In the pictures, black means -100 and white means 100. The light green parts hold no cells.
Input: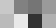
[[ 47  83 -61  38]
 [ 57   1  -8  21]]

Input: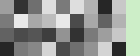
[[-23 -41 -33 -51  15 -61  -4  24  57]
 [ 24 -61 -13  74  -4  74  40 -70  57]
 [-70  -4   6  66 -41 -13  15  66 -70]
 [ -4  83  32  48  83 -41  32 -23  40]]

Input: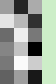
[[   4   52 -100]
 [ -24   24  -81]
 [  79   44  -62]
 [ -16   87   -6]
 [  24  -72   34]
 [  -6   97   61]]

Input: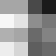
[[ 30  30 -43 -80]
 [ 86  68 -26 -17]
 [ 38  30 -17   3]
 [ 94  78  11  -7]]

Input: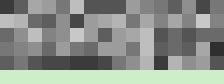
[[-26  -7 -34 -44 -44 -54 -54 -44  -7  12  41 -54  41  12  22 -34]
 [ 49  41 -17 -26  12 -44  22  31  41  -7  31   3  31   3  57   3]
 [ -7   3  12 -17  22  -7 -17  22  22  -7  49 -26 -17 -26  31 -63]
 [-54 -26  31  22  -7  49 -34 -34 -34  22   3  -7 -26  12 -44  -7]
 [-17  12  49   3  12  57  22 -26  22  31  49 -34 -17 -34 -17 -17]]

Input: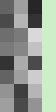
[[-22  25 -70]
 [-42  42 -60]
 [-60  34 -42]
 [ 25 -42  15]
 [ 15 -51  42]
 [ -4   5  52]
 [-22  25  61]
 [-14  -4  70]]

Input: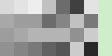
[[ 14   4  -5 -23 -33  60 -69]
 [ 32  23  23 -15   4  51  -5]
 [ 23  32  41  41  41  14  60]
 [ 70  78  87  51 -15 -50  78]]
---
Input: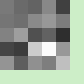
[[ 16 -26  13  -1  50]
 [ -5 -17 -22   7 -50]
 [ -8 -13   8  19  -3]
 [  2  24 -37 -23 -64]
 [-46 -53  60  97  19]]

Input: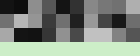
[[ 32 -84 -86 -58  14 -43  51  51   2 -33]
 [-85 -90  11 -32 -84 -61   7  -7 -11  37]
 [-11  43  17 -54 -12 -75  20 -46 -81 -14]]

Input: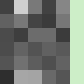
[[-64  30  29 -18 -33]
 [-49  62  -5 -48   5]
 [-24  -6 -47 -54  -7]
 [-41 -51 -15 -15 -54]
 [-40 -22 -35 -24 -30]
 [-34 -11 -27 -38 -23]]

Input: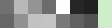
[[-20  14  52  54  -5 -25 -36]
 [-11  44  16 -15  99 -70 -75]]

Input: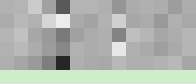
[[ 37  30  21  -1 -70  37  33  32  44  37  37  40  44  30]
 [ 39  41  59  26 -30  41  41  38  17  35  38  36  23  36]
 [ 34  44  39  67  86  33  28  40  63  31  34  20  38  32]
 [ 42  51  31  21  -4  26  34  37   3  50  43  31  36  43]
 [ 39  45  35  22   6  39  35  37  81  38  33  25  33  42]]

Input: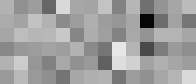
[[ 21  45  20  12  -9  31  37  40  -8  22  14  31  42  70]
 [ 40  13  23 -20  70  31  29  53   2  43 -12  16  30  47]
 [ 34  28  52  40   9  23  37  23  18  31 -95 -15  27  -8]
 [ 30  48  43  44  57   5  36  25   3  32  15  42  41  30]
 [  7  19  22  28  24  40   8  -8  81  41 -43  -2  21  12]
 [ 40  60  18   1  32  14  20 -25  74  64  28  38  30  23]]

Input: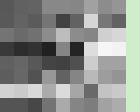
[[-34 -34 -44 -10  33   4  -2  27  35]
 [-31 -24 -22   7   7   5  26  10  17]
 [-30 -22 -29  -8 -48 -23  68  -7 -23]
 [ -9 -17 -11  10  48  10   4  63  69]
 [-55 -65 -61 -74   4 -72  73  93  90]
 [-25 -20 -31 -47 -49 -37  61  27  27]
 [-27 -19 -36  19 -23   4  45  23  16]
 [ 65  59  70  34  72  30 -18  53  58]]
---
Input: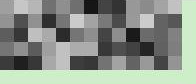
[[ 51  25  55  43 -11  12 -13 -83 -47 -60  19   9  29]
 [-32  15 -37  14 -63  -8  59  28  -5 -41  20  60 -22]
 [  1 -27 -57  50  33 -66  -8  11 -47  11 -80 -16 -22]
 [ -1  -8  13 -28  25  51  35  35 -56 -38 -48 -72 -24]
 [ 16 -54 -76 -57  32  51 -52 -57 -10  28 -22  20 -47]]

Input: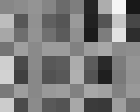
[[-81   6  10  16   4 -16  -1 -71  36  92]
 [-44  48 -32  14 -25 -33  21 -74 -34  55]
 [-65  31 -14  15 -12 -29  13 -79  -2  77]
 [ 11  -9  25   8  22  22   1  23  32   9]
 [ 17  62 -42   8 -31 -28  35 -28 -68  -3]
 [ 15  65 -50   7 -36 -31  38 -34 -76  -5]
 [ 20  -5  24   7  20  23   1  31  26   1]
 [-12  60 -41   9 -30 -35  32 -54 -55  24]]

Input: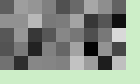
[[-23 -26  24  17   0 -37 -18  31  11]
 [-88  14  14  44  -5  -3  29 -57 -33]
 [ 70 -32  18 -57 -32   6  -7 -38  -6]
 [-45 -35  -4 -73   1 -20  28 -97  15]
 [ 50 -11 -64   6   4   1  52  23 -77]]

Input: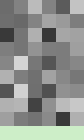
[[ 53 -15   2  47   2 -29]
 [ -2 -14 -18   3  29  21]
 [ 27 -55  -8  38 -57  30]
 [ 25  -1  -8  15  -2  -3]
 [  6   5  66  -7 -33  -3]
 [ -7  39  -1 -12  27   7]
 [  9 -34  64 -13 -37  14]
 [ 57  39  42 -48  13  47]
 [ 38  25  -3 -10   8 -55]]

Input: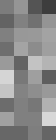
[[-52  -3  17 -34]
 [ 16 -22   1 -11]
 [ 28   0  19  20]
 [ 25 -14  29  10]
 [ 41  21 -22  53]
 [-26  67  -6  25]
 [ 20  54   3  11]
 [ 39 -15   0  -7]
 [ 69  26   0   0]
 [-21 -19 -19  -1]]

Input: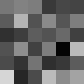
[[-47  -7   2  -2 -55 -44]
 [ -1 -29  41 -36   8 -33]
 [-50 -62 -51 -27 -35 -18]
 [ 46 -36  11 -49  -1 -97]
 [-28 -41 -60  -9 -63 -56]
 [ 28  68 -70 -41  47   9]]

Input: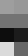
[[ 19  24]
 [-10 -10]
 [-78 -90]
 [-19  71]]

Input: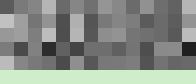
[[ 42 -29  -4   4  42 -17   5 -12  17   7 -16  14 -14 -23]
 [ 15  51  25  -8  15 -38  38 -33  -5   4  -2 -29 -16 -27]
 [ 47  19  24  -1  48 -39  42 -32  11  15  -8 -12 -16 -30]
 [-76  -3 -42   1 -65 -24 -47 -13 -14 -25  -9 -39   8   9]
 [-18  47   5  -5 -12 -41  12 -32  -6  -5  -2 -35 -10 -20]]
